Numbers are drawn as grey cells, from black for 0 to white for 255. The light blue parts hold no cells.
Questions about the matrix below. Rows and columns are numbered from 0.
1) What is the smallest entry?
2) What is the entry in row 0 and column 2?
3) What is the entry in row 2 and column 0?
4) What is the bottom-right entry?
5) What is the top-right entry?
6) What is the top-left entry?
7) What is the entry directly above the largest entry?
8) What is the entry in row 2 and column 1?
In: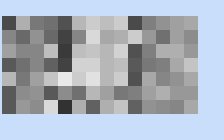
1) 50
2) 120
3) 160
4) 168
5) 168
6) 74
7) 66
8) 134

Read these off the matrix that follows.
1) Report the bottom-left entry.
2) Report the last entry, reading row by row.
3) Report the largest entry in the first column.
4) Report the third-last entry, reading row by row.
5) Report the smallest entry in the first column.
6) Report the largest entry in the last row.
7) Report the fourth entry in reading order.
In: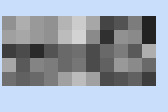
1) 111
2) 61
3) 167
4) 83
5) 61
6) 188
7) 145

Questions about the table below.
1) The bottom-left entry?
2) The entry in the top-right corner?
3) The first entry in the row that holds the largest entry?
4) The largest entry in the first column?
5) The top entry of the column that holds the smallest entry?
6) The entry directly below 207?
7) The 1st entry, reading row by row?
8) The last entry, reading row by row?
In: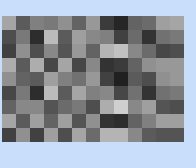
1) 65
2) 165
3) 99
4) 173
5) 38
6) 45
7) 165
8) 84

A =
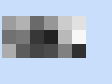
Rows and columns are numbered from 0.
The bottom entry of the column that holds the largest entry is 48
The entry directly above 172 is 113
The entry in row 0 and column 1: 178
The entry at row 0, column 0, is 157
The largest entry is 247

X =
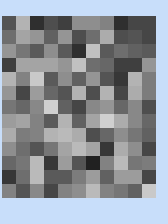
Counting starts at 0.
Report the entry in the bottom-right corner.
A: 201
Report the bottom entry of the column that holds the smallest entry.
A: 186
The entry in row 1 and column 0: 110
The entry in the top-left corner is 84
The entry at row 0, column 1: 179
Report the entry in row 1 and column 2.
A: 149
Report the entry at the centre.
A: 70
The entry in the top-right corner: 70
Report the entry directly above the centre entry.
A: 179
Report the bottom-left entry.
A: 130
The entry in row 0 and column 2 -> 47
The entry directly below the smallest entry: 156
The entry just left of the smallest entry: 84
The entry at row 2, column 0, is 149
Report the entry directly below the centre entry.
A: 97
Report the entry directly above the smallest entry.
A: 164
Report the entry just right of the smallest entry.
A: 130
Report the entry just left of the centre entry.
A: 97
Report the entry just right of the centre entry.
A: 136

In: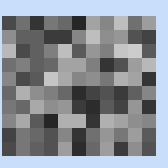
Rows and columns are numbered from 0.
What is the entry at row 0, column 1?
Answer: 112
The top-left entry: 74
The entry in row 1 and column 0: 142
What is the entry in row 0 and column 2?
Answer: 52
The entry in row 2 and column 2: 96
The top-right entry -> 157
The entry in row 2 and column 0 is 184
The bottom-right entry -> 82
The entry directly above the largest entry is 82
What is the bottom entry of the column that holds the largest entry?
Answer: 142
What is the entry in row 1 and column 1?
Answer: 96
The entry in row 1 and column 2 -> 96
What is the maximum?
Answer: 204

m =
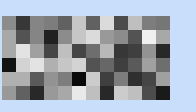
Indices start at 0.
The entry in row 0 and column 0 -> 140
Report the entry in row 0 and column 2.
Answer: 133
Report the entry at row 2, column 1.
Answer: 227
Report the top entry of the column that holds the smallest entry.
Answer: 198
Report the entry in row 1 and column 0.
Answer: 168
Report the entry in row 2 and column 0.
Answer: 168
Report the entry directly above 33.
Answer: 125
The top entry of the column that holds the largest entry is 125
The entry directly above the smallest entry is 211
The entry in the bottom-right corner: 26
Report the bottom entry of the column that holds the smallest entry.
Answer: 233
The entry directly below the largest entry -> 147
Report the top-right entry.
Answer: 118
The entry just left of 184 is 110
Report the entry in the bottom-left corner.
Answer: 153

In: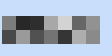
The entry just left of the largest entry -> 168
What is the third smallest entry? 53
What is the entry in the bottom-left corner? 73
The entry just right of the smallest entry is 46

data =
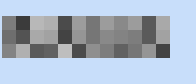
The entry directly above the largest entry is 67
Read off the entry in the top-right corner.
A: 169
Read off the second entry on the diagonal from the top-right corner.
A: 90
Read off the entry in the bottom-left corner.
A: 131
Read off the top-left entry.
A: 125
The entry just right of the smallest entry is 184
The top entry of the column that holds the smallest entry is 59
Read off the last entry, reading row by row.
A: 67

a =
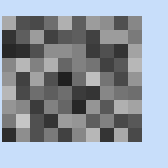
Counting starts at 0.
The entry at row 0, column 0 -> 169
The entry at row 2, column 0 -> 39
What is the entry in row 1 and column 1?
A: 94
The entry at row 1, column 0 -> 52
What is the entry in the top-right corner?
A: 135
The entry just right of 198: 80
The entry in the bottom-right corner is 73
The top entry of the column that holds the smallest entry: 176
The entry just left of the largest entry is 122
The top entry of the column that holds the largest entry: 80
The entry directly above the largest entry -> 135
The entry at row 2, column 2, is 80
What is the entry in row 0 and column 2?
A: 73
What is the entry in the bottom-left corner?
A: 45
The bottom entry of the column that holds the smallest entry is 65
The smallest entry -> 32
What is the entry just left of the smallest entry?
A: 80
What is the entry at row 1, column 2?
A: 156

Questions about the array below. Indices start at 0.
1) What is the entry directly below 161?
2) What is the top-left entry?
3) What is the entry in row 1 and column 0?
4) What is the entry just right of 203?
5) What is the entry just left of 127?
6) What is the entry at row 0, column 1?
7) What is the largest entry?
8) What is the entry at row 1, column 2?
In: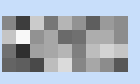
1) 73
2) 134
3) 197
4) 119
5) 181
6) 61
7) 248
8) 146

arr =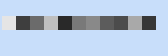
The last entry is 55
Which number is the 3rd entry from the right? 76
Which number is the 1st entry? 229
